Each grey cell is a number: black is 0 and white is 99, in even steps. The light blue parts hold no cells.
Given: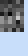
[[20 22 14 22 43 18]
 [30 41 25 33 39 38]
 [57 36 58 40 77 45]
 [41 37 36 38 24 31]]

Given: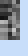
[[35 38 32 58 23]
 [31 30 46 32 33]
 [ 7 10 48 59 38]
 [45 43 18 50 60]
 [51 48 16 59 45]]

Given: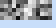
[[46 43 23 80 41 36 32 90 81 53 87 76 57]
 [22 38 54 14 60 68 96 86 48 23 59 50 62]
 [48 72 72 54  5 55 80 51 52 39 15 13 27]]

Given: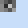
[[48 35 24 39]
 [54 47 33 60]]

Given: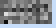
[[38 37 49 59 49 52 47 41 60 36 60 59 57]
 [32 33 40 18 36 17 36 17 39 20 60 33 62]
 [46 49 41 37 35 56 56 40 55 35 61 71 35]]

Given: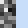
[[90 44 21 60]
 [32 91  6 15]
 [45 39 59 57]
 [30 54 50 21]]

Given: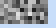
[[66 47 62 44 25 67 25 76 74 22 55 55]
 [63 48 71 72 64 11 41 69 12 40 29 40]
 [32 51 61 55 81 46 29 13 50 17 67 48]]
